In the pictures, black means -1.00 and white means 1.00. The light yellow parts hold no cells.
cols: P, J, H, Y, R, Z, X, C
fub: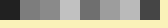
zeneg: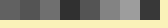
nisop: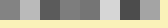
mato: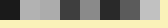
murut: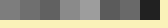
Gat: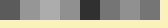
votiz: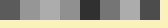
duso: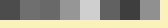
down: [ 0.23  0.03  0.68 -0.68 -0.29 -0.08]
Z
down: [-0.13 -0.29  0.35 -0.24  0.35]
H
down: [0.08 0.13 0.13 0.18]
Y
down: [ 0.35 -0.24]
H
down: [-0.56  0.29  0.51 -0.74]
C

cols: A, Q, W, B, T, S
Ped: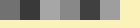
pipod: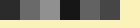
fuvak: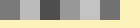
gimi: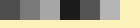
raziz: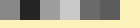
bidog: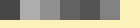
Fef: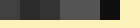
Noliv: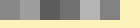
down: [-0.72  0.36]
Q
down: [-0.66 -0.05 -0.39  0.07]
A
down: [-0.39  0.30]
W
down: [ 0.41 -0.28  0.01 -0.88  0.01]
S

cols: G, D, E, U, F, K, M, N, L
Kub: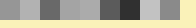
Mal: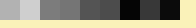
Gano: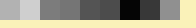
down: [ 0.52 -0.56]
N
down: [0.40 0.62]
D

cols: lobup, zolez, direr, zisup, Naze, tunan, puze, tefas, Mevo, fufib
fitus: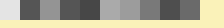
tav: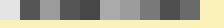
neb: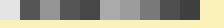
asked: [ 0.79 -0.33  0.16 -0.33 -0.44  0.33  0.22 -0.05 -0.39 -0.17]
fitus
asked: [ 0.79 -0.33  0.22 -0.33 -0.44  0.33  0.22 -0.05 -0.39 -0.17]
tav
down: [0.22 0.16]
direr
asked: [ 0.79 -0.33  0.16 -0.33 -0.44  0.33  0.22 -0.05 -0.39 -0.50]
neb

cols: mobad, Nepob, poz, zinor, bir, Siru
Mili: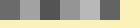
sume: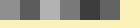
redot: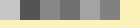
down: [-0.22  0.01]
Siru
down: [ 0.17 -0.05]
zinor

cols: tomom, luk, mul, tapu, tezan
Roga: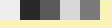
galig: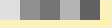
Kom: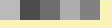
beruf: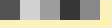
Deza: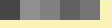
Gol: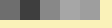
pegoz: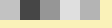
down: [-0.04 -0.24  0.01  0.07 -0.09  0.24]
tezan
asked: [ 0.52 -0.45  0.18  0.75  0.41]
pegoz
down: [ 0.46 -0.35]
tomom
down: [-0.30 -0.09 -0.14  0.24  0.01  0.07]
mul
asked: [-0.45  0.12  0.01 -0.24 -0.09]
Deza

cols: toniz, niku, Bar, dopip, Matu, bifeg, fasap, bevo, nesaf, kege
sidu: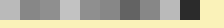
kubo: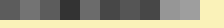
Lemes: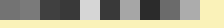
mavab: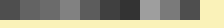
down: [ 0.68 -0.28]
Matu
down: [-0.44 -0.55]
bifeg
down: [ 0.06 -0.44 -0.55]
bifeg
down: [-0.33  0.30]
fasap
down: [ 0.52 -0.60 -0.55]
dopip
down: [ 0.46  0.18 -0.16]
nesaf
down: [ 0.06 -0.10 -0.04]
niku

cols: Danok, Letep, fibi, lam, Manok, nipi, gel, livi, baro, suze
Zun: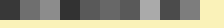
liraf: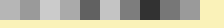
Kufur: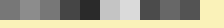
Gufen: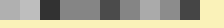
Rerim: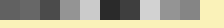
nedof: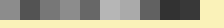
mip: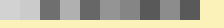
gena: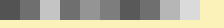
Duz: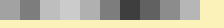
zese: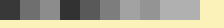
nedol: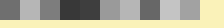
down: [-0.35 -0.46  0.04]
suze
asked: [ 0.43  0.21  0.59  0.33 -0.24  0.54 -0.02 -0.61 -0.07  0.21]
liraf

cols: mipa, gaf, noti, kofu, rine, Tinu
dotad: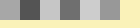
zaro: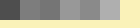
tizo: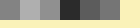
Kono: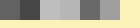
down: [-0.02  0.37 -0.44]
gaf
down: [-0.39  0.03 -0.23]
mipa
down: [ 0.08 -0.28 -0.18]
rine
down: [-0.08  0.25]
Tinu

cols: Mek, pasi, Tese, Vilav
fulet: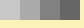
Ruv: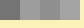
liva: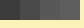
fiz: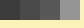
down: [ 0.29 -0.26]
Vilav
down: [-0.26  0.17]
Vilav
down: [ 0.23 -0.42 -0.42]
pasi
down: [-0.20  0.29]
Vilav
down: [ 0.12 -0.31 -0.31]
Tese

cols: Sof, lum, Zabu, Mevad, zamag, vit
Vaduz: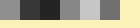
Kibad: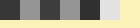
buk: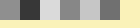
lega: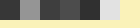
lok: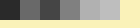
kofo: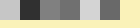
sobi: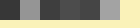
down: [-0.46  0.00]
Zabu
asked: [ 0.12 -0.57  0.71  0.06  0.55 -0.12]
buk
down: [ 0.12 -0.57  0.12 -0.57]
Sof
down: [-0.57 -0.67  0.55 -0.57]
Sof

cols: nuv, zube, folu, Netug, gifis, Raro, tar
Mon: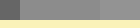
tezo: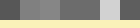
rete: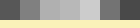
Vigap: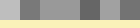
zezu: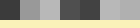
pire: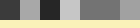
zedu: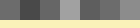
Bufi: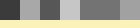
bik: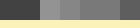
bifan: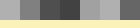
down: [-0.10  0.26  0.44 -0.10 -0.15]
Raro
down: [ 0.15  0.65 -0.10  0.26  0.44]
Raro
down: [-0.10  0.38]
tar
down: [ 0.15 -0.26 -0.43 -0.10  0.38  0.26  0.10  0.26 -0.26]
tar
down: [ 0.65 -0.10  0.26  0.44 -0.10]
Raro

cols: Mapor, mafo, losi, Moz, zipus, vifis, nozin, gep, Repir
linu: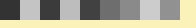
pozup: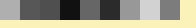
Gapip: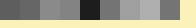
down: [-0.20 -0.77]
zipus
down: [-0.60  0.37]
Mapor

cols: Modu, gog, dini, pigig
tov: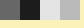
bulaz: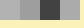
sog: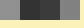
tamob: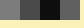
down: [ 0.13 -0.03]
Modu
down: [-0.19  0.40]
Modu
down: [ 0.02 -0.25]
pigig
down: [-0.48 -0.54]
dini

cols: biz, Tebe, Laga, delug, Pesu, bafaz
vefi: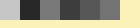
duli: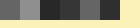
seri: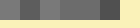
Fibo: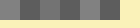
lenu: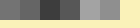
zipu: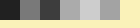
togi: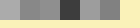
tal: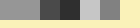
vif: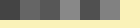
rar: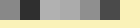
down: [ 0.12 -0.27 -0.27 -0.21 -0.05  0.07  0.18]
Tebe
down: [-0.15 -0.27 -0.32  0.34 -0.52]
delug
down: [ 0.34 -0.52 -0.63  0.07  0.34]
delug
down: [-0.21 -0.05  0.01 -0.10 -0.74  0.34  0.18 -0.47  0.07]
biz
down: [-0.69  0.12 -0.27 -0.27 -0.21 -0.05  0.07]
Tebe
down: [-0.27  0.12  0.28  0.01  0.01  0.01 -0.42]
bafaz
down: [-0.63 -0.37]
bafaz

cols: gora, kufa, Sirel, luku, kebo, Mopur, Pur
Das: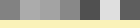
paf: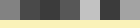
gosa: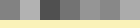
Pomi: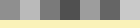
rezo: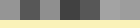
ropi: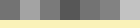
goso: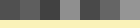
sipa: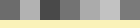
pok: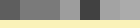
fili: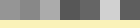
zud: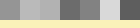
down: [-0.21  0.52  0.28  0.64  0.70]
Mopur
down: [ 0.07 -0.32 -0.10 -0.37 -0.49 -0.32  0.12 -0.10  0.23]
luku
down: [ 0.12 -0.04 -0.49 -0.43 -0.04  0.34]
Sirel
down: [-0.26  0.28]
Pur
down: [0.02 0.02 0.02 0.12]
gora
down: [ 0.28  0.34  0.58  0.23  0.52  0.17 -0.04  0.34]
Pur

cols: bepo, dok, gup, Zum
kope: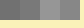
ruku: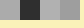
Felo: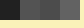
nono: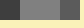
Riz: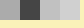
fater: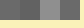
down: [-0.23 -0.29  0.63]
Zum
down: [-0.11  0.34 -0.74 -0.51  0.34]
bepo
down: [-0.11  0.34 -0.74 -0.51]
bepo
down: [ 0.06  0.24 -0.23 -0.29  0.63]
Zum
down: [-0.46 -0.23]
dok

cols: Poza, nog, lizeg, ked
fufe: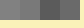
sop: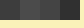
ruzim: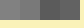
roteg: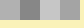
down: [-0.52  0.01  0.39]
Poza
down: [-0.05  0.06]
nog

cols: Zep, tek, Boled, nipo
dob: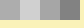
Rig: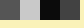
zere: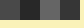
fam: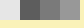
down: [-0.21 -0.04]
Boled
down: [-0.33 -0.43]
Zep
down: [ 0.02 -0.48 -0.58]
nipo

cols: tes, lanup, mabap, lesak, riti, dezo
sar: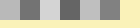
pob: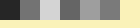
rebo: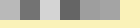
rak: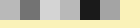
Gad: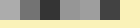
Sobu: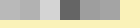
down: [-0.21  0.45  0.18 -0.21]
lesak
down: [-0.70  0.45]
tes
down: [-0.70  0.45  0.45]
tes
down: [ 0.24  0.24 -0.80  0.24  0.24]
riti
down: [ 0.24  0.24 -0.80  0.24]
riti
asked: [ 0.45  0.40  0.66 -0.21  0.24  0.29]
Sobu
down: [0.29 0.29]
dezo

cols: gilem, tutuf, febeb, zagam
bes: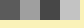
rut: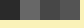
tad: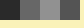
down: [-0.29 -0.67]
gilem
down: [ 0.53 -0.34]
zagam

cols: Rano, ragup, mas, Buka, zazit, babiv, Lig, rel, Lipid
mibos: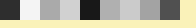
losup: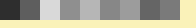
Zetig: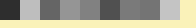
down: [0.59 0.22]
Lig
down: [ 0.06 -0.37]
babiv
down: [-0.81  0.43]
zazit

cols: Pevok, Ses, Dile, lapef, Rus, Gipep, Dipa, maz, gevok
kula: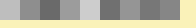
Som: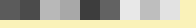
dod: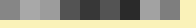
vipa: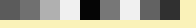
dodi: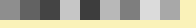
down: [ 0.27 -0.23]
maz
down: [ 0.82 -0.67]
Dipa
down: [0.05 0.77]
gevok

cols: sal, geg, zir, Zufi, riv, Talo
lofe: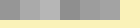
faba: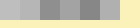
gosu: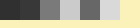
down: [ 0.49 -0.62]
sal
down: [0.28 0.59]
Zufi
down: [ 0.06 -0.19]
riv
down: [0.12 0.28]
Zufi

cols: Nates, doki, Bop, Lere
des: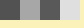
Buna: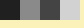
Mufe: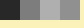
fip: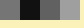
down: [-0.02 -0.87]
doki
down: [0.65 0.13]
Lere
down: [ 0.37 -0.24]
Bop
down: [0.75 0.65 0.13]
Lere
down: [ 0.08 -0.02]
doki

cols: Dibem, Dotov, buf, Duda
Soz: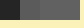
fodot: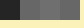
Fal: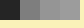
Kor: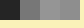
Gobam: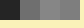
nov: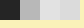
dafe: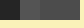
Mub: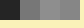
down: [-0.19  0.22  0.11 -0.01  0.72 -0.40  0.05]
Duda
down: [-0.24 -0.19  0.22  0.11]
Duda
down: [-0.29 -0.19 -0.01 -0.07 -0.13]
Dotov
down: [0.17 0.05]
buf

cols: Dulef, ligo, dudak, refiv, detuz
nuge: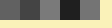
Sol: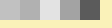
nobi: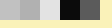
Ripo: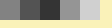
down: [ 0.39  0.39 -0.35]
ligo
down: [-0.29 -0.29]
detuz
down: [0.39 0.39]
ligo
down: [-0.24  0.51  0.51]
Dulef
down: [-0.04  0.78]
dudak
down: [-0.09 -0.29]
detuz

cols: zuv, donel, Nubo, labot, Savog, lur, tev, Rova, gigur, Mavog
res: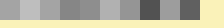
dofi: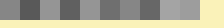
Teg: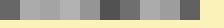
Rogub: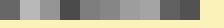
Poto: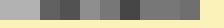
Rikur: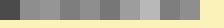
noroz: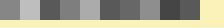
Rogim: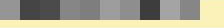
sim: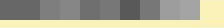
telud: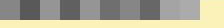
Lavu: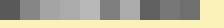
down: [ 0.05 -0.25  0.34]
labot
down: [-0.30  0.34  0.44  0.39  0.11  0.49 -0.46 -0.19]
donel
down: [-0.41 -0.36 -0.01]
labot
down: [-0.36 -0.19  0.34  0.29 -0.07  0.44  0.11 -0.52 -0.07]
Rova
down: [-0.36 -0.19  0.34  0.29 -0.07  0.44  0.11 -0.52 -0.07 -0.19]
Rova

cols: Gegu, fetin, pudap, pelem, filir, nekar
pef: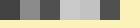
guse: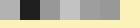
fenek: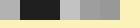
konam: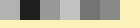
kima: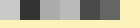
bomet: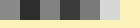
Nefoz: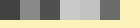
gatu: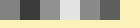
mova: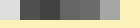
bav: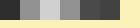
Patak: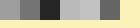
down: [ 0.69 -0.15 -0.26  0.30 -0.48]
nekar
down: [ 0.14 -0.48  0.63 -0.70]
pudap
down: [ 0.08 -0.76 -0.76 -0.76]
fetin
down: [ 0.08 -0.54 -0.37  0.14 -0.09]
fetin
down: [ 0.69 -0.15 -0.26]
nekar

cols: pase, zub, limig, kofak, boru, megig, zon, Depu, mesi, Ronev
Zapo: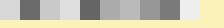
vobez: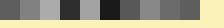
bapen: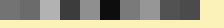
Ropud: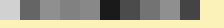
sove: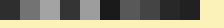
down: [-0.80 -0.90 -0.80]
megig
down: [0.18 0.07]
Depu
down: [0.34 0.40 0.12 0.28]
limig
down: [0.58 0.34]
limig
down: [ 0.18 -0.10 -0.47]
Depu
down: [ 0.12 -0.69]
mesi

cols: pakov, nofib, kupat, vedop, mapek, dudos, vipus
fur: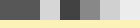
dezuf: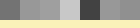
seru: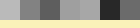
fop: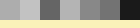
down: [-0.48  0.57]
vedop
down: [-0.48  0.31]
mapek
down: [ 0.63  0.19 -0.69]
dudos
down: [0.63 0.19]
dudos
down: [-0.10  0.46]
pakov

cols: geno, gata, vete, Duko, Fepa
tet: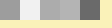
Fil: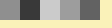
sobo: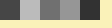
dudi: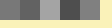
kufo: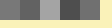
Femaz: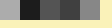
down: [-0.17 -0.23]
Fepa
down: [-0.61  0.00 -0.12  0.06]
Fepa
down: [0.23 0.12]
geno
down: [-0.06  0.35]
geno
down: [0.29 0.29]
vete
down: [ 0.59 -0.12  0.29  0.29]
vete
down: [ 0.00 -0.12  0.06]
Fepa

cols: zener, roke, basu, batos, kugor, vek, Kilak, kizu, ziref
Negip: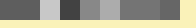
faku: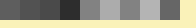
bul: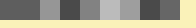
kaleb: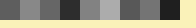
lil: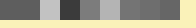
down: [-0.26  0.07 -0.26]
roke
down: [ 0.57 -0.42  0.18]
basu

